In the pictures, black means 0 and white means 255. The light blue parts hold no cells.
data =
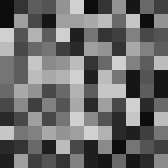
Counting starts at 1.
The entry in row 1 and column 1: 13
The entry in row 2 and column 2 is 159
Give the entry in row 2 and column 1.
13
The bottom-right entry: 138
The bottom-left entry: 31
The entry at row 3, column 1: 208
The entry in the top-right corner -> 63
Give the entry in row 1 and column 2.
52
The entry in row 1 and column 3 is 93

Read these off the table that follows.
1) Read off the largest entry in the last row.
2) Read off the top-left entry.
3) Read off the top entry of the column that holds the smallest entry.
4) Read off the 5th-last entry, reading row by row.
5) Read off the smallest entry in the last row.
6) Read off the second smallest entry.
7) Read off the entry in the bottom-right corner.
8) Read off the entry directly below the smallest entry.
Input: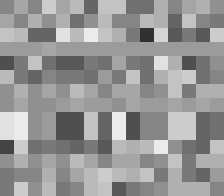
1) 204
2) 133
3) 112
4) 144
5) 89
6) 68
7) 133
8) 155

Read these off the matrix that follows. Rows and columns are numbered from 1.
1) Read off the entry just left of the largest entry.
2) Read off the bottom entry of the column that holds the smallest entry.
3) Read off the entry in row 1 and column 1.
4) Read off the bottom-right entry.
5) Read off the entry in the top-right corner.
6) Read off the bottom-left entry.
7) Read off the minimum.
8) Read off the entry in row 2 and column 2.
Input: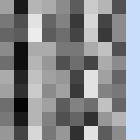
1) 92
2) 68
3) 161
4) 139
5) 80
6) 151
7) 4
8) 80

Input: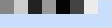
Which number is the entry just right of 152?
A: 4
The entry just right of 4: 67

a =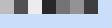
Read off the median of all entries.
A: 116
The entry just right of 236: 40
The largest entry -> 236

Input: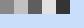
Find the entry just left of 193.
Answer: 136
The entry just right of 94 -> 225

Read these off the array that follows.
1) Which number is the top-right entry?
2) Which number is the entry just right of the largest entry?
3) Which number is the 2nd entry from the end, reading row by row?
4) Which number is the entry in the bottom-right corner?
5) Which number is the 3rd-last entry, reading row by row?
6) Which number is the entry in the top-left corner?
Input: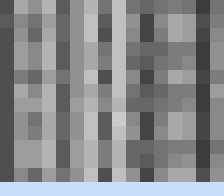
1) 115
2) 136
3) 79
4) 145
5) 168
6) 79

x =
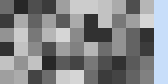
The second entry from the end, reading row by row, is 99
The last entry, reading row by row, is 129
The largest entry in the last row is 214
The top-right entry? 182
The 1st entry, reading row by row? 109
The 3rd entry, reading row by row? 78
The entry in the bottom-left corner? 159
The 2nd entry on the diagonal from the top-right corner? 159
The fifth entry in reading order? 159
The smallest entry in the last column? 49
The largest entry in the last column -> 214

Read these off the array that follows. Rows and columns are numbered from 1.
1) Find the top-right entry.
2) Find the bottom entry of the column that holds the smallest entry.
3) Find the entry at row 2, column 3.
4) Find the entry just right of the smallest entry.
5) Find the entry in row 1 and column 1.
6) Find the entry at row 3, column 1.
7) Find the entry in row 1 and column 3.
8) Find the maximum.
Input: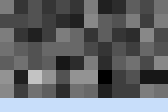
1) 113
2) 32
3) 82
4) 62
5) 125
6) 125
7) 82
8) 195

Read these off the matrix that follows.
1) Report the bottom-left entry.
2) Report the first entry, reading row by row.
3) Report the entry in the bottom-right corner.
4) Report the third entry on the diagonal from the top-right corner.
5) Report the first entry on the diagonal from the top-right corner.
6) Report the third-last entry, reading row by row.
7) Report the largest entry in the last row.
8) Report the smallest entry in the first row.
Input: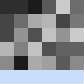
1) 138
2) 46
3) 138
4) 194
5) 108
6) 159
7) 170
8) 27

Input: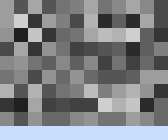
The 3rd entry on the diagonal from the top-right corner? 207
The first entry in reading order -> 157
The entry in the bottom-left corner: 136
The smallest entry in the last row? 85
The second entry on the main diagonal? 207
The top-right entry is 74
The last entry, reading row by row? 105
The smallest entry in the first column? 53
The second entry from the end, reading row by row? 136
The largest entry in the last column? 157
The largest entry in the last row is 157
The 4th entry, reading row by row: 85
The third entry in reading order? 166
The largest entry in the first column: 178
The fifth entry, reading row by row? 115
